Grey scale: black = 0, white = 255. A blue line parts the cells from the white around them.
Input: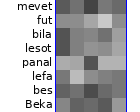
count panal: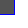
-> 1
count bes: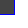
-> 0
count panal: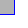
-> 2
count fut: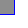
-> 3

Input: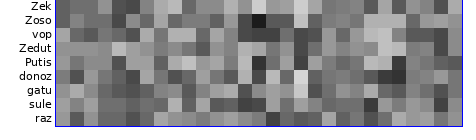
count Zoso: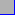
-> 3
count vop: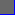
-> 4
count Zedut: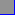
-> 7
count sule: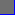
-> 6
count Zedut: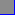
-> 4

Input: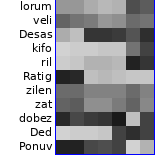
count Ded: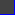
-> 2
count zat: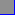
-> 2

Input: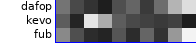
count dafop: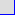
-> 1
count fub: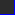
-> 2

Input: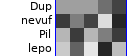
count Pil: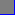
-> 1
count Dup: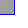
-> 3
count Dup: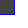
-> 1

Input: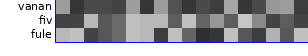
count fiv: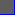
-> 3
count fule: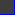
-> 2
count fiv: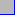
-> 3
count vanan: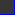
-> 4
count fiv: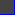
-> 4
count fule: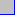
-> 5
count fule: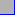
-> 1

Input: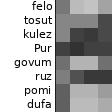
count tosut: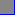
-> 3
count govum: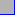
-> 2
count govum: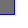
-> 2
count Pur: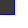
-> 0

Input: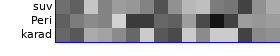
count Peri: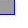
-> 3
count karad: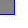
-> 0

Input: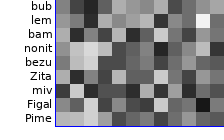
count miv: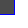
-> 0
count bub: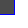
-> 1
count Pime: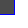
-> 1
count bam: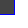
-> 2

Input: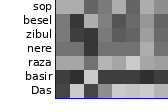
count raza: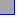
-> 4
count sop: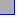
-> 4
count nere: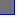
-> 6
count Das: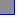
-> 1
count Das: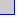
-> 3
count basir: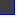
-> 5
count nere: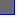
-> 0

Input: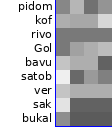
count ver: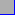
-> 3
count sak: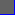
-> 3
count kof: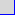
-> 1
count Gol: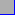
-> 1
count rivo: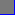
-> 4
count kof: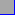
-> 2
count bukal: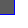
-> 3

